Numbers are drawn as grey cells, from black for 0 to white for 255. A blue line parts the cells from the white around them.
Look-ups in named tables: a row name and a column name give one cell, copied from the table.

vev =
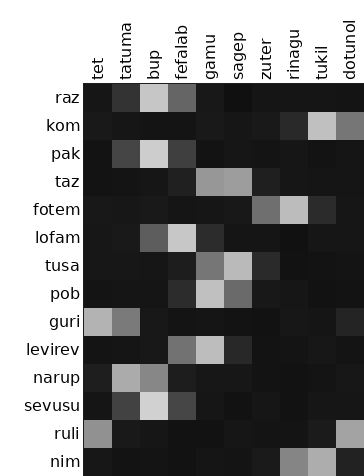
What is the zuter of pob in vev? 24
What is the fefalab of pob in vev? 44
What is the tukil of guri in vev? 21
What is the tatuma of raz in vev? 51
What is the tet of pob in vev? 20
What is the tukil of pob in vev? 18
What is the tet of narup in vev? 30
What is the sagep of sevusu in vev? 18
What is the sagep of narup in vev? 23
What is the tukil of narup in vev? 20
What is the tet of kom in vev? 25
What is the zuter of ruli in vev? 20
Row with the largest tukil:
kom

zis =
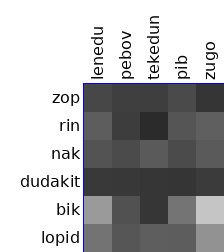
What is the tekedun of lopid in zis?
94
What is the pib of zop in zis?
74
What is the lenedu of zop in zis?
71
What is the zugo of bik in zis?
197
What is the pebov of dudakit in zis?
56
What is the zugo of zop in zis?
53
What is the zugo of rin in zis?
95
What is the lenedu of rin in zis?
93
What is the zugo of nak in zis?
90
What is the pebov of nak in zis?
75
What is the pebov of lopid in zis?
86
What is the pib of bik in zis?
116
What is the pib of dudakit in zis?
53
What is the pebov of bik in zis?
81
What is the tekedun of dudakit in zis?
54
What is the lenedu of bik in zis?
154
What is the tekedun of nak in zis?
90
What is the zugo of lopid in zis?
146
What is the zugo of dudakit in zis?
59
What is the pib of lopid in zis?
93

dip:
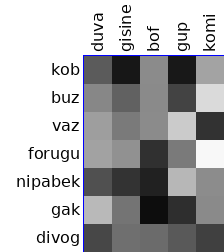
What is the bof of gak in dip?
13
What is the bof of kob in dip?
139
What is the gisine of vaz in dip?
122
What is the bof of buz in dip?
138
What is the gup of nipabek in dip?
183
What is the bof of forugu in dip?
48
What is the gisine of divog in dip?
111
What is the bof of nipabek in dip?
33
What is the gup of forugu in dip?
122
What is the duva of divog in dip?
71
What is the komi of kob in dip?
163
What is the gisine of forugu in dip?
145
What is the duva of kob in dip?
91
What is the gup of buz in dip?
67
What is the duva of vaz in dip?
158

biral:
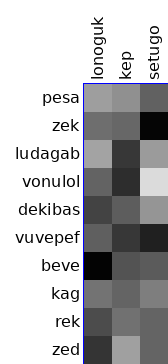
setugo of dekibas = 149
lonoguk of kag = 115
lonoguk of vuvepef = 95
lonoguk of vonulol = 99
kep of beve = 83
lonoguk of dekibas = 67
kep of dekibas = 93
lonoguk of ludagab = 163
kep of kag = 100

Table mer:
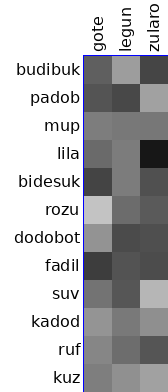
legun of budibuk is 157
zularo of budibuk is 69
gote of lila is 106
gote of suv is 115
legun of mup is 120
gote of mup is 125
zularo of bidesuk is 80
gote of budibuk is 95
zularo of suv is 182
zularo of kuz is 161
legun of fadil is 83
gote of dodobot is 147
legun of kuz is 144
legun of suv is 86
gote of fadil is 61

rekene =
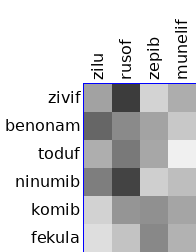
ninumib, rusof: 67
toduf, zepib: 167
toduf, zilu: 174
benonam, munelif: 200
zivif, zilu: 162
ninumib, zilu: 126
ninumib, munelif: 190
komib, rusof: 149
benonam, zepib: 163
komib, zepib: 144

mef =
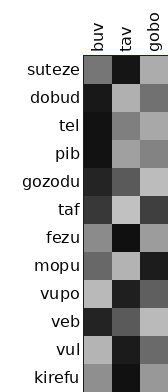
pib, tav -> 160
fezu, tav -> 16
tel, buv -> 18
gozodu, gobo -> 188
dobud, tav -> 176
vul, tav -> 27
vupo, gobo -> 95
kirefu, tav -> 17
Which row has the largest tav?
taf

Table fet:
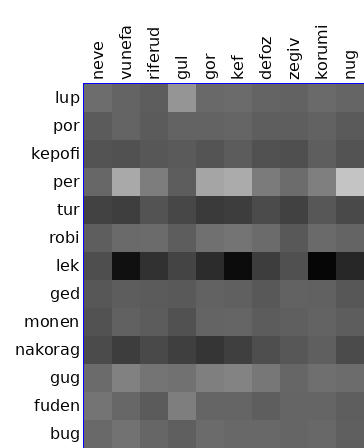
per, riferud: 125
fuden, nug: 94
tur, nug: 73
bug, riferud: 102
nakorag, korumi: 95
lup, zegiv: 98
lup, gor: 105
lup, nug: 101
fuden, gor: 101
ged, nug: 87
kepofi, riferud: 87
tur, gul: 71
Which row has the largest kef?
per

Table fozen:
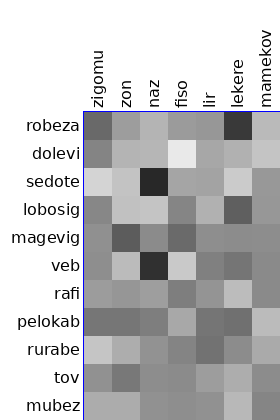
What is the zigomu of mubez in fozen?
172
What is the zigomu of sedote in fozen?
212
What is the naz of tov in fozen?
141
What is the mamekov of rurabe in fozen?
170
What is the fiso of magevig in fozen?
106
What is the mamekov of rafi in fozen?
138
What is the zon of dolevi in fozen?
180
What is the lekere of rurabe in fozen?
140
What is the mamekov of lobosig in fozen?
151
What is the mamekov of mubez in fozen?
133

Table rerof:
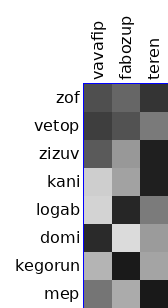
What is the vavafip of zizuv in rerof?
90
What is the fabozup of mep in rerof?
171
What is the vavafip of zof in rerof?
79
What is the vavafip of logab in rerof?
211
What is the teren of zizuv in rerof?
31
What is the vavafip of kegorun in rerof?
180
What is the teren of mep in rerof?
25
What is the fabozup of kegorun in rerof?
26
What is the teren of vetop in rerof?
122
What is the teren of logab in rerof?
123
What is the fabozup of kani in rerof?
162
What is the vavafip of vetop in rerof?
62
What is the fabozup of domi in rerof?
219
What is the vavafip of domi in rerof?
42
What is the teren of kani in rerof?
31

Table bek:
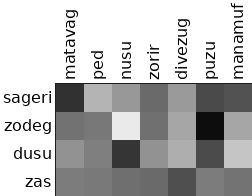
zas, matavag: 124
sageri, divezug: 154
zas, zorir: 106
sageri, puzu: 74
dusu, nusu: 53
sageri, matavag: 49
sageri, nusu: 152
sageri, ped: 180
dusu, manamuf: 197
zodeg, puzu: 13
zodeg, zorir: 112

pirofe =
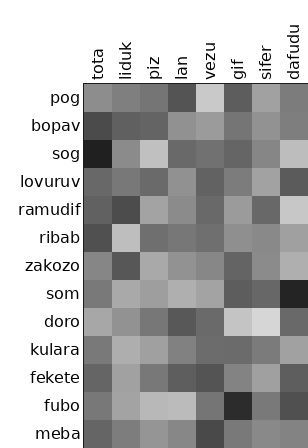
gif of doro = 196
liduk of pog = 127
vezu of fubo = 117
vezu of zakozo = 135
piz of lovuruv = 106
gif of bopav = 117
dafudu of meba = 131
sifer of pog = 161

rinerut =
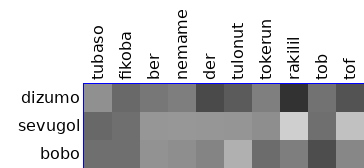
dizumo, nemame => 126
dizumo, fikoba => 105
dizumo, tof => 83
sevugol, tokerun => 142
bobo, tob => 77
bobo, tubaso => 111
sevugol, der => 150
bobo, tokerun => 108
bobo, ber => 146

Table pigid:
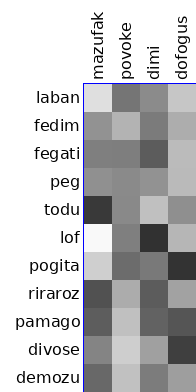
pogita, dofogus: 51
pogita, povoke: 108
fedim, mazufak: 146
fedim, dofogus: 173
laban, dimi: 139
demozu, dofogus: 158
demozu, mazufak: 104
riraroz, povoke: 172

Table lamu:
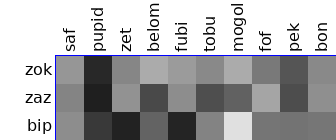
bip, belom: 99
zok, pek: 85
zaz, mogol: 97
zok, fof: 121
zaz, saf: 132
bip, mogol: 224
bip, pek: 115

